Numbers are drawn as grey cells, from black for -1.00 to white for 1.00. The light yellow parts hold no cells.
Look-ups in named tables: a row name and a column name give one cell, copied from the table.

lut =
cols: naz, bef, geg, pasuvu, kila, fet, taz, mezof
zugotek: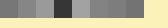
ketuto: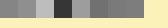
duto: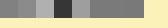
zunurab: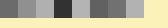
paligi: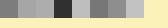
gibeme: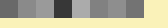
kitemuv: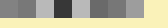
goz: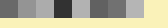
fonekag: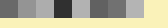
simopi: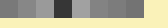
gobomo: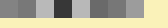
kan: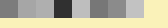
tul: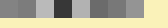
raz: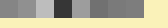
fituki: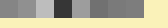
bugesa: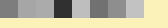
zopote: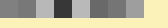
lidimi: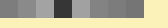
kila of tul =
0.40
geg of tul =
0.46
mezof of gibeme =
-0.10
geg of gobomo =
0.45
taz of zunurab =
-0.11
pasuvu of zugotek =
-0.58
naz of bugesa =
-0.02
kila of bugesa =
0.49
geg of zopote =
0.44
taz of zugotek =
-0.02
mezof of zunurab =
0.40
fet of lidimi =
0.03
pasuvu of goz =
-0.61
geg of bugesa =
0.34
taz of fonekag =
-0.11
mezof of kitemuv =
0.23
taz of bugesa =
0.11
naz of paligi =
-0.02

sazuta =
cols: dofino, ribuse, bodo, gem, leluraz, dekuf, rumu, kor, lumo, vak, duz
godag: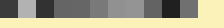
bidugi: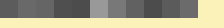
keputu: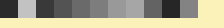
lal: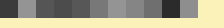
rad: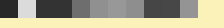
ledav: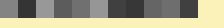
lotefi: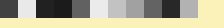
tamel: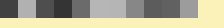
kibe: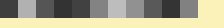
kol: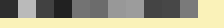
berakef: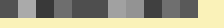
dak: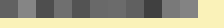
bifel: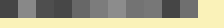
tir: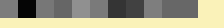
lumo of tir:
-0.01
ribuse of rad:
0.72
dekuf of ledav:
0.18
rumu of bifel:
0.10
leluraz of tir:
0.13
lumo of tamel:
-0.28
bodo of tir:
-0.07
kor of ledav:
-0.57

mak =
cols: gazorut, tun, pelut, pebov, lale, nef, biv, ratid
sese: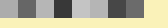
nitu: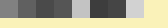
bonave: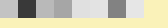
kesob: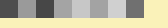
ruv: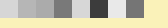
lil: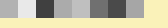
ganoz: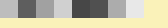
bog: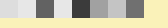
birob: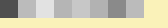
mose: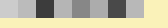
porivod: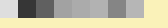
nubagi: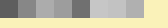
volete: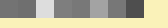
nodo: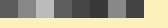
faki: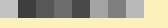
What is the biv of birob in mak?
0.08
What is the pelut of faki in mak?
-0.32
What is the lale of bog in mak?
-0.54
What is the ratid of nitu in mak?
0.65
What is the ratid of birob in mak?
0.47
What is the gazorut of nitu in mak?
0.01
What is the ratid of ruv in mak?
-0.08
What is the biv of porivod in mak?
0.04
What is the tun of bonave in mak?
-0.55
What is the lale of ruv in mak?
0.69

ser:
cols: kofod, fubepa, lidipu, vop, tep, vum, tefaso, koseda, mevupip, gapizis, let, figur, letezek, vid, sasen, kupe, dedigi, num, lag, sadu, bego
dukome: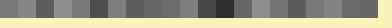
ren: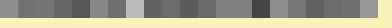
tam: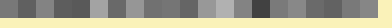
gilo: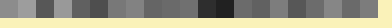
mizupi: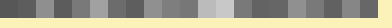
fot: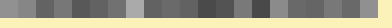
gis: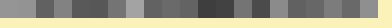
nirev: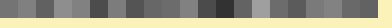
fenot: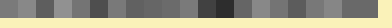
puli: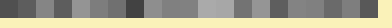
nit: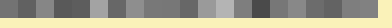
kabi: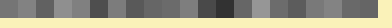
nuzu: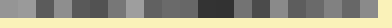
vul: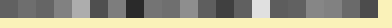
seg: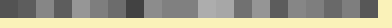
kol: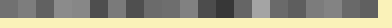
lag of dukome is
0.03
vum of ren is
0.06
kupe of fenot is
-0.09
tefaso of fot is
-0.11
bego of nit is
0.01
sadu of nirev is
-0.18
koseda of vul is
-0.67
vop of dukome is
0.11
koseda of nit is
0.11
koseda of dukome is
-0.26
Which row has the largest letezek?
mizupi

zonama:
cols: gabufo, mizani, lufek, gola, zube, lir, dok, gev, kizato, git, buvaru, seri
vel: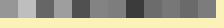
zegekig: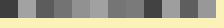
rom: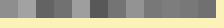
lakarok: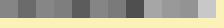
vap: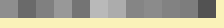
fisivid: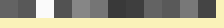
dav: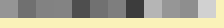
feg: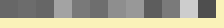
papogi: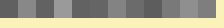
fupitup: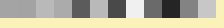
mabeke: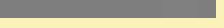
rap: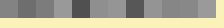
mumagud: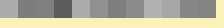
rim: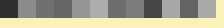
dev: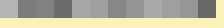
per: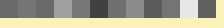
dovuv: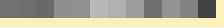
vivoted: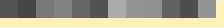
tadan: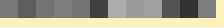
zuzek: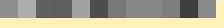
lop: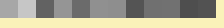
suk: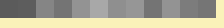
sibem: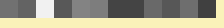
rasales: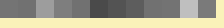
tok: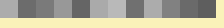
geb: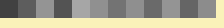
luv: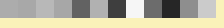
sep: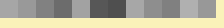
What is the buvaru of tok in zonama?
-0.17
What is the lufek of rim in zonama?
-0.12
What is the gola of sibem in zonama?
-0.31
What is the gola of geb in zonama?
-0.35
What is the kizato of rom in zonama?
-0.06
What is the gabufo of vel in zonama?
0.18
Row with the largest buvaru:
per

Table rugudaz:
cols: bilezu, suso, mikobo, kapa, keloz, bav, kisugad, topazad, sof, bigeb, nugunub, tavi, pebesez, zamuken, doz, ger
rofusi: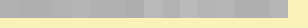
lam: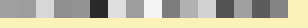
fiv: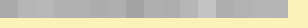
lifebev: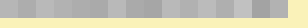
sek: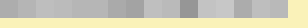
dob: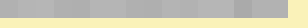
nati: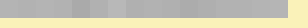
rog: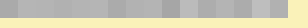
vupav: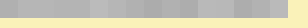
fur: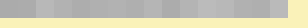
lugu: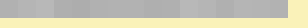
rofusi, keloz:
0.42
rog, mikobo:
0.41
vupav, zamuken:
0.36
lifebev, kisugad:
0.45
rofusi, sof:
0.45
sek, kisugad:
0.33
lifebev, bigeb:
0.45

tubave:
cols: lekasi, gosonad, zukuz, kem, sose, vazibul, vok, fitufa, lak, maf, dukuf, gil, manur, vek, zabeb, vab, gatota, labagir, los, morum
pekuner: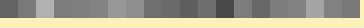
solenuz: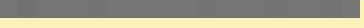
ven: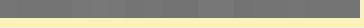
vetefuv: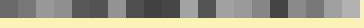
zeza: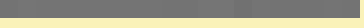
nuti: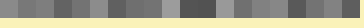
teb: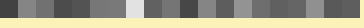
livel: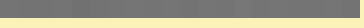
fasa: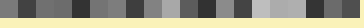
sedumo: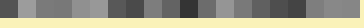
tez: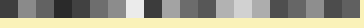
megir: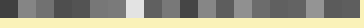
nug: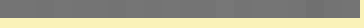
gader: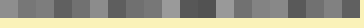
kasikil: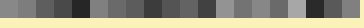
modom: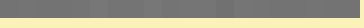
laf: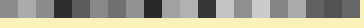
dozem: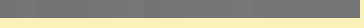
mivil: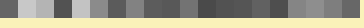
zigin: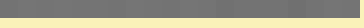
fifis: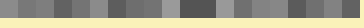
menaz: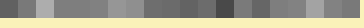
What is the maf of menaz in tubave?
-0.16
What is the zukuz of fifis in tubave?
-0.01
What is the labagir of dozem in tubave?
-0.09
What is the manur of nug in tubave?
-0.07
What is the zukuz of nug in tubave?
-0.10
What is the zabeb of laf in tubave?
0.59

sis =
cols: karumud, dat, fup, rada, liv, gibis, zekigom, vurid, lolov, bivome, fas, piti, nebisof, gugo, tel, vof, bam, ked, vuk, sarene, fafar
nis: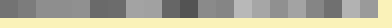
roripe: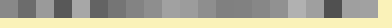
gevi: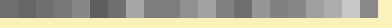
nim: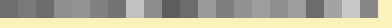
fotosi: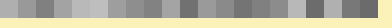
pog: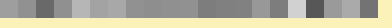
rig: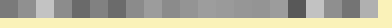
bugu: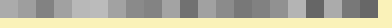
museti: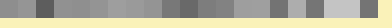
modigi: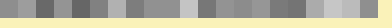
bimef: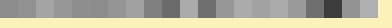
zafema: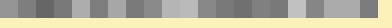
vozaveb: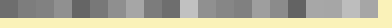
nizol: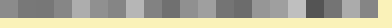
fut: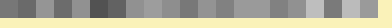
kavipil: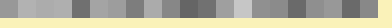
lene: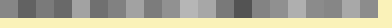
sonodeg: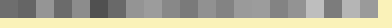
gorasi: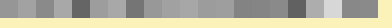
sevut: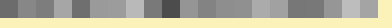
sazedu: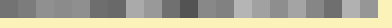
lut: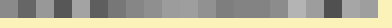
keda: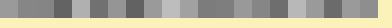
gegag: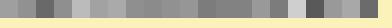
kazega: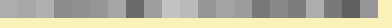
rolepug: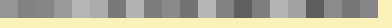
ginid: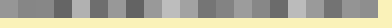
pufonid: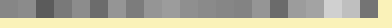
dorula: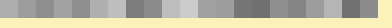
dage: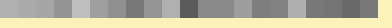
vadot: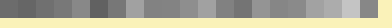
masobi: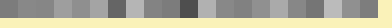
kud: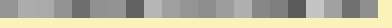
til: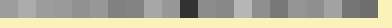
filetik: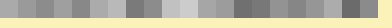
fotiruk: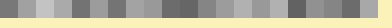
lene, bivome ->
0.14
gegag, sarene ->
0.32
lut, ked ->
0.23
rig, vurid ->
0.09
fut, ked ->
0.49
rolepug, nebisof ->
0.01
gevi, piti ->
0.27
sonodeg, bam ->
0.15
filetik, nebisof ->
0.22
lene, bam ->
0.37

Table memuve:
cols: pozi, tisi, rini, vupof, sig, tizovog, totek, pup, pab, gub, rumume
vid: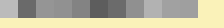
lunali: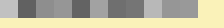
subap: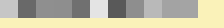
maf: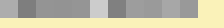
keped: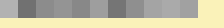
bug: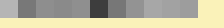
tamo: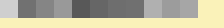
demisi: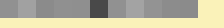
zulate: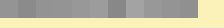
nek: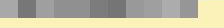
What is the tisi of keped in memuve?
-0.11
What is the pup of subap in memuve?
0.11
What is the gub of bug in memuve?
0.27
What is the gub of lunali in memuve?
0.18
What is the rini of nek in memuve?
0.25
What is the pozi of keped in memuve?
0.40
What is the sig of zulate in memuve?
0.19
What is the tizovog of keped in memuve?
0.24
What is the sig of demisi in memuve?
0.12
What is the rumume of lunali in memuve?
0.20
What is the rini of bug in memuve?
0.11
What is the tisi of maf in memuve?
-0.01
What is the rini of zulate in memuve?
0.15
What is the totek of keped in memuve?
-0.08
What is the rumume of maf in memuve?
0.20
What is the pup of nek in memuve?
0.20
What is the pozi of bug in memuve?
0.42
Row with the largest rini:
nek

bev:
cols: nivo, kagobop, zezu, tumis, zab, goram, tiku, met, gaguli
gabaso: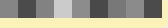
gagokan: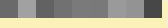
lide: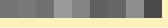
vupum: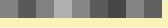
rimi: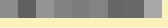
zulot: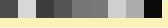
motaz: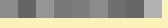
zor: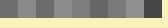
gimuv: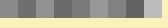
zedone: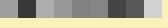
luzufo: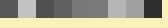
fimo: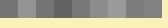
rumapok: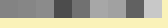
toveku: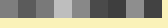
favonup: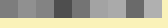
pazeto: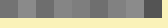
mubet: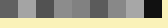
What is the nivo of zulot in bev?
-0.40
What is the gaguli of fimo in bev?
0.01
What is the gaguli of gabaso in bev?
-0.41
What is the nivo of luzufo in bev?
-0.30
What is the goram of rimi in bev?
0.03
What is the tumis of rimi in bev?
0.02
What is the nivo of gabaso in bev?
0.04
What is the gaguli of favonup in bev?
0.38
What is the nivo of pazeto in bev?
-0.10
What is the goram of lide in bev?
-0.25
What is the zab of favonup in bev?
-0.09
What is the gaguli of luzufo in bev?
-0.63
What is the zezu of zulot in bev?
-0.53
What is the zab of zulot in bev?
-0.07
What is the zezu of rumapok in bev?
0.09
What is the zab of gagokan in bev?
-0.04
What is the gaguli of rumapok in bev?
0.57

